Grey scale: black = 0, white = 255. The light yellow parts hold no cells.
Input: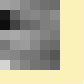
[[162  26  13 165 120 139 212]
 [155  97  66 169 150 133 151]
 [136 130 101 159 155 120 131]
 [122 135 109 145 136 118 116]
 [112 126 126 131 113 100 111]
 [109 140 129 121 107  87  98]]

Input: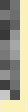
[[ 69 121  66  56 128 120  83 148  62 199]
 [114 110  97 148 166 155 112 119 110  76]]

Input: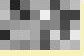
[[175 192 147  41 163]
 [ 36 116 153 180 144]
 [110  48 160 182 130]
 [171 128 168 167 156]
 [171 238 130  91  82]
 [ 73 134 133 212 163]
 [159  66  74  98 193]
 [189  65 171 232 182]]

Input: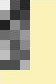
[[236 152  32 108 169 191  77]
 [ 81  46 141 114  83 101  78]
 [ 40  65  95 153 138  92 177]]

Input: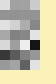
[[222 147 224 168 216  56 153]
 [161 146 209 130 159  91 163]
 [162 147 173 135 238 129  97]
 [203 147 135 227  20 150 226]]

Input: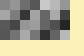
[[134 166  88  86]
 [149 125  70 115]
 [110  54 150 169]
 [ 87 163 157 118]
 [200 103 101  49]
 [184 170  80 100]
 [150  65  37 184]]

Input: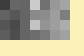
[[ 61  98  85  93]
 [102  87  74  77]
 [101 101 101 101]
 [203 138 195 109]
 [113 140 148 120]
 [152 158 158 151]
 [164 126 172 161]]
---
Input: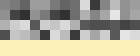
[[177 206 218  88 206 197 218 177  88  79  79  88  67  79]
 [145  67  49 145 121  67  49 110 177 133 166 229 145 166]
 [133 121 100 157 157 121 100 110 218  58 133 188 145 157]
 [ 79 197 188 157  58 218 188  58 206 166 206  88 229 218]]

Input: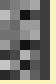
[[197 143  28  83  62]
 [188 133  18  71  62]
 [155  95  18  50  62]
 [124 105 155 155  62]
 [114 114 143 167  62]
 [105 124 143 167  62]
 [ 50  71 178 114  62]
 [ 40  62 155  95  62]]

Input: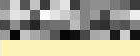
[[176 227 215  94 249 227 205 176 131 155  71 176 186 237]
 [155   6 195 167 143  82   6  16  71 167 176  25 205  16]
 [122 215  82 195  59 195 227  59 131 143 143 122 104  59]
 [ 71 143  71  37 104 113 113 186 131  59  48  94  82 131]]

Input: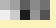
[[238 204  28 149  82]
 [181 160  94 137 114]]

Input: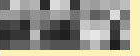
[[156 156 125 147 137 167 156 114 147  95 114 219 114]
 [ 95 209 167 179  41 219 198  53 167 156 179 167 188]
 [ 72  95  95 137  95  83  83  83 137 188 125  31 105]
 [ 63  72  41 137 105  72  41  83 198 179 188  63 147]
 [ 41  53  53 188  53  41  31  63 219 230 209  53 198]]

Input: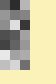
[[232 162 172]
 [191 213 111]
 [151 122 132]
 [141 222  55]
 [ 99  44 182]
 [ 79  89 162]
 [ 67  99 151]]
